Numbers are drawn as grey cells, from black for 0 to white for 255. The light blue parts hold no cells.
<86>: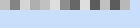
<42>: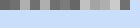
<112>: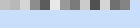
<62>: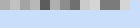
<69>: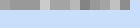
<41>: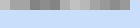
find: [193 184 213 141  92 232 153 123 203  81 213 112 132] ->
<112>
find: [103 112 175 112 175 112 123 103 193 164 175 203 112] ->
<42>

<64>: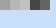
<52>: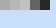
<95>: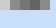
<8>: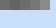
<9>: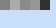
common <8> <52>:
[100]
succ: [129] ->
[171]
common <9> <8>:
[139]
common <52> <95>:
[100]
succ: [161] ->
[183]

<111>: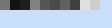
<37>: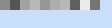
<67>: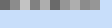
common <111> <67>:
[129]
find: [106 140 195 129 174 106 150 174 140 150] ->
<67>
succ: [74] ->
[96]
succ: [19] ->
[30]
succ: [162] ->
[184]
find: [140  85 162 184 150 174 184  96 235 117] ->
<37>

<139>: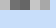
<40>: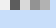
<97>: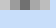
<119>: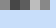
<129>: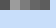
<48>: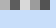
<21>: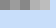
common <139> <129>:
[102]
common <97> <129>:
[156]
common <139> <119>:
[189]
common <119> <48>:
[93]
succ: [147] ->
[178]

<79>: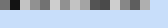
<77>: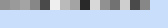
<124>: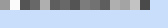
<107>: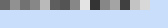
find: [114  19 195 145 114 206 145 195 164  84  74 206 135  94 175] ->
<79>
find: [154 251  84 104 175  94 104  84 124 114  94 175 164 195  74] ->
<124>
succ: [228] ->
[52]
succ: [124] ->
[114]

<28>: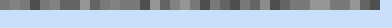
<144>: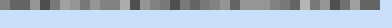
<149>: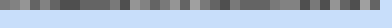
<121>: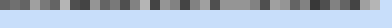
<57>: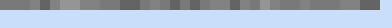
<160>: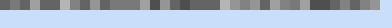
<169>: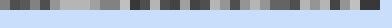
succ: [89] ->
[130]
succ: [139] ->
[79]
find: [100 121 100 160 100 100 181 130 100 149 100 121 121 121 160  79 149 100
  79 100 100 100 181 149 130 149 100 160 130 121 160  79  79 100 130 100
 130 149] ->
<160>
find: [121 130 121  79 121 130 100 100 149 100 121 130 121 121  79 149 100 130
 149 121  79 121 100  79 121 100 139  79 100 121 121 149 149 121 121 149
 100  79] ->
<28>
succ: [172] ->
[79]
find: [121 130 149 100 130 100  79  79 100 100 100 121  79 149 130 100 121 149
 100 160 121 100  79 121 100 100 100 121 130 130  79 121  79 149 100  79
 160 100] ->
<149>
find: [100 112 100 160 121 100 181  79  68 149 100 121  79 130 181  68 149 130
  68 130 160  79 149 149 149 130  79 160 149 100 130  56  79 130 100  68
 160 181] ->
<121>

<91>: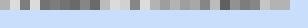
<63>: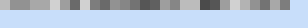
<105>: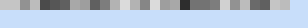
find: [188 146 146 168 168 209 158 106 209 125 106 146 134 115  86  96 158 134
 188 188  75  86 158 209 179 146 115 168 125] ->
<63>

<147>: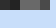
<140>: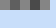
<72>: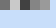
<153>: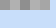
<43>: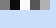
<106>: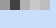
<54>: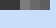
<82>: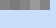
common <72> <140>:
[133]
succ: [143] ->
[177]
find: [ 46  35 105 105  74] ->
<147>
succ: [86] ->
[177]
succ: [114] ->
[201]
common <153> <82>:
[154]

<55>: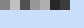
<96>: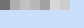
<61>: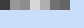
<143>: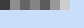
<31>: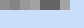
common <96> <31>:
[163]
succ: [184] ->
[163]
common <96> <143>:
[204]
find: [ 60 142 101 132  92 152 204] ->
<143>
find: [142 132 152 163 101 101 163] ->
<31>

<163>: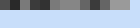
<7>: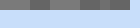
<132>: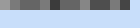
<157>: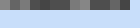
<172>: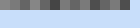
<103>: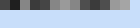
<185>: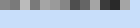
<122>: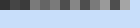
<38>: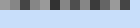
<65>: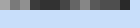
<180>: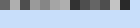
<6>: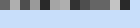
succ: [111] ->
[101]
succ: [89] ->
[78]
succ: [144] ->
[59]

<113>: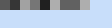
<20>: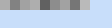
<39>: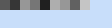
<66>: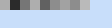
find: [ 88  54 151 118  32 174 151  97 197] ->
<39>
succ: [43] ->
[118]
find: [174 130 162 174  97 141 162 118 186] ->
<20>
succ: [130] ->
[162]

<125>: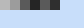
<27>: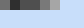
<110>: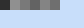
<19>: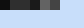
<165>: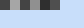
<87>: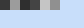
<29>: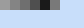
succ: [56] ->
[156]
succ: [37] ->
[90]
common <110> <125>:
[47]

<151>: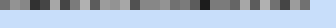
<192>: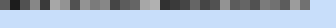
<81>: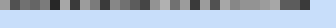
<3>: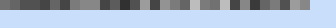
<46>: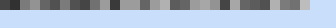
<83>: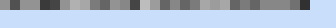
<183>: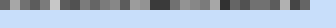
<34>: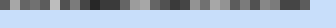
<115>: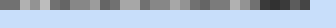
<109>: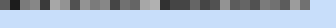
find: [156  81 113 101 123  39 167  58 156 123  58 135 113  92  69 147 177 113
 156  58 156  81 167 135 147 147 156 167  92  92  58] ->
<81>
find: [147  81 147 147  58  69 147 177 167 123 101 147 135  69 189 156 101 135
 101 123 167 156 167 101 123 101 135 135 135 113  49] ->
<83>
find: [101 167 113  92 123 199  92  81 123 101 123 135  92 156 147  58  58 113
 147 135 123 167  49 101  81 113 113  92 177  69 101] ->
<183>
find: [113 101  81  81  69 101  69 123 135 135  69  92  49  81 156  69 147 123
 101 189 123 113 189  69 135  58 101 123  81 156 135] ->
<3>

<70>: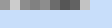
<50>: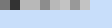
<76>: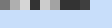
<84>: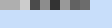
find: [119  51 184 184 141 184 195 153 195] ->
<50>
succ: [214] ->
[51]
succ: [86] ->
[98]
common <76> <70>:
[204]
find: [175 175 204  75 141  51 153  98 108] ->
<84>
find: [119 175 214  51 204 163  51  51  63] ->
<76>

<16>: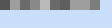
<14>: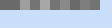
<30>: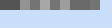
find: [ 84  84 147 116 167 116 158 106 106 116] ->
<30>
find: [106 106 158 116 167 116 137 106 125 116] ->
<14>
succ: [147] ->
[116]
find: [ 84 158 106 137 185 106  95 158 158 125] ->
<16>
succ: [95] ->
[158]

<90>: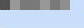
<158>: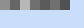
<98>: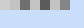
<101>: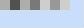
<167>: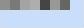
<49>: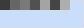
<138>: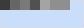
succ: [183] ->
[112]
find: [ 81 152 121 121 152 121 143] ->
<90>
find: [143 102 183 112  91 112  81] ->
<158>

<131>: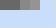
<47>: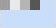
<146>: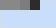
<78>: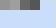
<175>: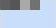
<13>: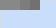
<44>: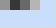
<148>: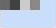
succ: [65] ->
[203]
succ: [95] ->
[86]
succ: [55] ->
[104]
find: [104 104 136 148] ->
<131>
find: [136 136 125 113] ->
<13>
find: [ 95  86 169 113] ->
<175>
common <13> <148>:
[136]

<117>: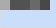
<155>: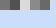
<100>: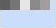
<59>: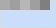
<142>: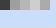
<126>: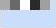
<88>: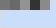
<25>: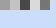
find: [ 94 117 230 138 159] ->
<100>
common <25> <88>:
[117]
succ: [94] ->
[117]
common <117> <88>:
[105]
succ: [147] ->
[51]

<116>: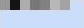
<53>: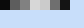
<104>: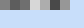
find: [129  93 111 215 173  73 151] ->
<104>
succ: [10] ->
[93]
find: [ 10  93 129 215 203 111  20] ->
<53>
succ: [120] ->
[129]

